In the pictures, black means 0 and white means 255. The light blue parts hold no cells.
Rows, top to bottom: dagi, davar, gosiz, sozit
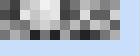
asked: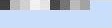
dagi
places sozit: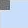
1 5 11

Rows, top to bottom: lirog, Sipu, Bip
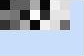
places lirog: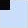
1 5
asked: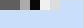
lirog

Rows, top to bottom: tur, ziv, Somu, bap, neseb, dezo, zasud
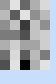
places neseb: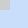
2 5
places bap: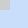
5
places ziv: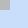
1 5
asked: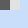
ziv

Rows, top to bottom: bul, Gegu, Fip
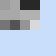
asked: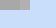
Gegu
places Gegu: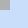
3 4
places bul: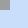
1
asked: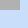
Gegu

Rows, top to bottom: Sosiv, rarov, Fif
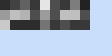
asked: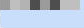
rarov
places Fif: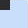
2 3 4
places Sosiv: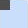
6
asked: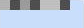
rarov
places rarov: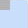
3
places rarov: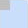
2 7 8

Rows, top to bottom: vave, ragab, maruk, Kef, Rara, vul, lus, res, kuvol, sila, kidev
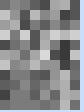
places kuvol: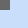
2 4
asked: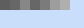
kuvol
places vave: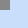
2
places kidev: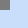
2 3 4 6
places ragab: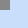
5
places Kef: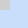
1 3 6 8

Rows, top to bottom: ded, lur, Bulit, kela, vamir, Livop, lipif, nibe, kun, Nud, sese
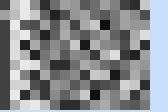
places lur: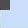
7 15
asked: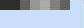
sese
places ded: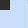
5 14
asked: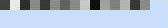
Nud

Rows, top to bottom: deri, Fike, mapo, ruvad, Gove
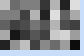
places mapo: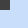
2 8
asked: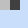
Gove
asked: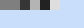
deri

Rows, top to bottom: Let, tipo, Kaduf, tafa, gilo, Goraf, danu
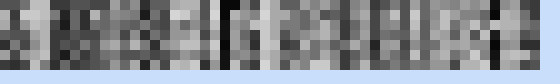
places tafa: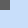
1 41 43 46 54
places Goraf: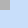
22 45 51 53
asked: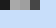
danu
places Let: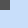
1 2 8 9 21 39 41
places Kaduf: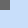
8 11 13 19 31 36 54
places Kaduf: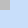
4 22 26 42 45 48 50

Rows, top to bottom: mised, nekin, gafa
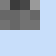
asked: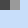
mised
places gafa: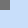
1 3 4
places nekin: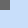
1 2 4
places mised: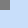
1
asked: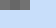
gafa
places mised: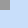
4

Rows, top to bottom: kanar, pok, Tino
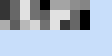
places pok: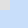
3 6 7
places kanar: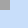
6 7
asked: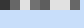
pok

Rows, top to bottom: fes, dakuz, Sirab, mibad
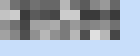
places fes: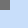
2 4 8
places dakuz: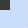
3 9 10 12

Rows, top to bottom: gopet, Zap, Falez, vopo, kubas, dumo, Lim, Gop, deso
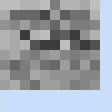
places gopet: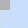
3 4 7 8
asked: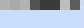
kubas

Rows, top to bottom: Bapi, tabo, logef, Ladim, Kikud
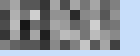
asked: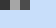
Bapi
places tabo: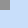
6 7 10 12
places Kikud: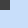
12
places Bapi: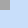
2 6 8 10

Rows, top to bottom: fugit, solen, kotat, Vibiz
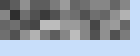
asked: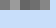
fugit
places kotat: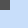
3
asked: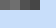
kotat
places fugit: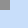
3
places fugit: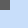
2 4 5
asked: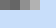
solen

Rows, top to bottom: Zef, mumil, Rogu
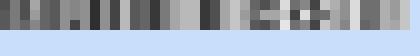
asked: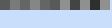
Rogu
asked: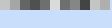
Zef
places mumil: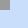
4 25 40
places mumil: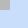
13 19 20
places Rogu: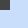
8 12 32
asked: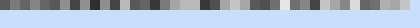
Rogu

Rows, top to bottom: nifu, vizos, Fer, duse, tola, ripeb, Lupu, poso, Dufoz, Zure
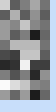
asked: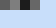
duse
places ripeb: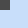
1
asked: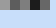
duse
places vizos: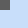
1 3 5
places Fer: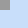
1
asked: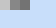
Fer
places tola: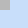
2 3 4

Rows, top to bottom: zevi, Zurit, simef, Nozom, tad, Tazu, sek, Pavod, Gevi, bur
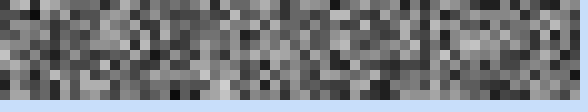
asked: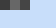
sek
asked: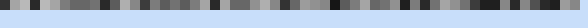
zevi

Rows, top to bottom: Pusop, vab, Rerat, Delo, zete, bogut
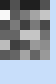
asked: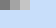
vab
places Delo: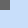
1 2
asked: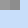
zete
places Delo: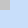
3 4
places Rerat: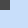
1 5
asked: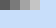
vab
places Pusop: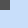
2 5

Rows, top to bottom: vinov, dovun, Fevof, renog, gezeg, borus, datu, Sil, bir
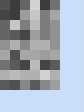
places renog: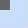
1
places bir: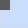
1 4
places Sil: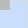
2
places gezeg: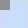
1 6
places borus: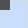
2

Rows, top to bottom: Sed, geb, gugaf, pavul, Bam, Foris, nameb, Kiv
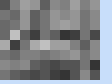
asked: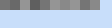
geb
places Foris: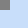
3 4 6
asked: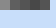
nameb
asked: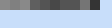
nameb
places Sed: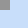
4 10

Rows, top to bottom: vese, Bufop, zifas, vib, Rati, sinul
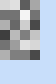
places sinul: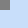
2 3
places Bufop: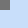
1 2 4
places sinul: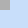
1

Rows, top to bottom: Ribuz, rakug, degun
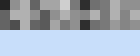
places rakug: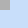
2 3 7 10 12 14
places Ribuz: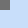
10
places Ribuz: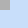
3 12
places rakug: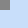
9 13
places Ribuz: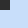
9

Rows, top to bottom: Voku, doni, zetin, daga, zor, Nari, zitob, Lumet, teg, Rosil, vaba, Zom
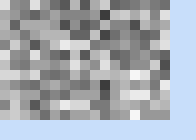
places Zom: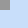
4 12 15 16 17
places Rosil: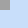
3 4 8 9 10 12

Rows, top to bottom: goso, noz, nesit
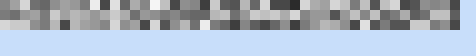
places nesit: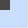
7 15 27 36 46
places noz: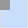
3 10 15 25 32 33 35

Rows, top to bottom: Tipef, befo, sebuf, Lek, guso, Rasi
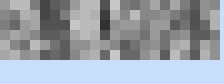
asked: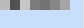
Tipef
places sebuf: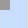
3 13 14 16 17

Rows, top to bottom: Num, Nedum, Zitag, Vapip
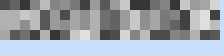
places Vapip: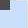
12 16 17 21
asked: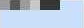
Num
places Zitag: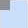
3 7 9 15

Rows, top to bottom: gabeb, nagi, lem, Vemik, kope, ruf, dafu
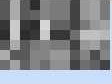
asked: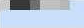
Vemik
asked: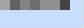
dafu
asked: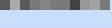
kope
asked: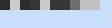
Vemik
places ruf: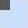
2 3 8

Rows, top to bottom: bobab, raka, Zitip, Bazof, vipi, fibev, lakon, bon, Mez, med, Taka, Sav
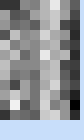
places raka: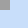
1 4 7
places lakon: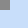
2 3 4

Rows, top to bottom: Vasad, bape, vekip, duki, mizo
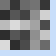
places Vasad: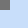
1 4
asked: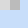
vekip

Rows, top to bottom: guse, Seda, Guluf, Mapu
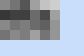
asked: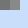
Mapu
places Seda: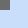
4

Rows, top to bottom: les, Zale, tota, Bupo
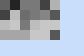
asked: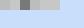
tota
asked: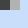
les
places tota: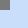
3
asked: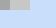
Bupo
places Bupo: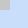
4 5
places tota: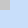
2 5 6
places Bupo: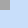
1 2 3

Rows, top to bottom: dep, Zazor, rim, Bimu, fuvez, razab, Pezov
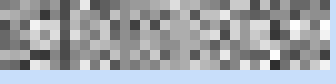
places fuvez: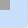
6 12 16 23 32
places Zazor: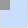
3 9 16 18 31
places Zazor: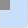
4 10 13 28 29 32 33
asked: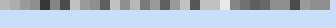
Zazor
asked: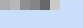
dep
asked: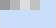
fuvez

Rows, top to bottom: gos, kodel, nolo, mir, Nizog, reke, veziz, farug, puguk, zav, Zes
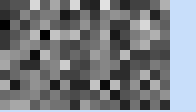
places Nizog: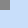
4
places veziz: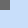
2 17
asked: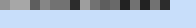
Zes

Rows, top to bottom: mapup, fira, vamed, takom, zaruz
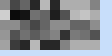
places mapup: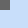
3
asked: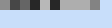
mapup
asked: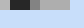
zaruz
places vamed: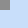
1 2 6 7 10
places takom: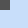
2 10

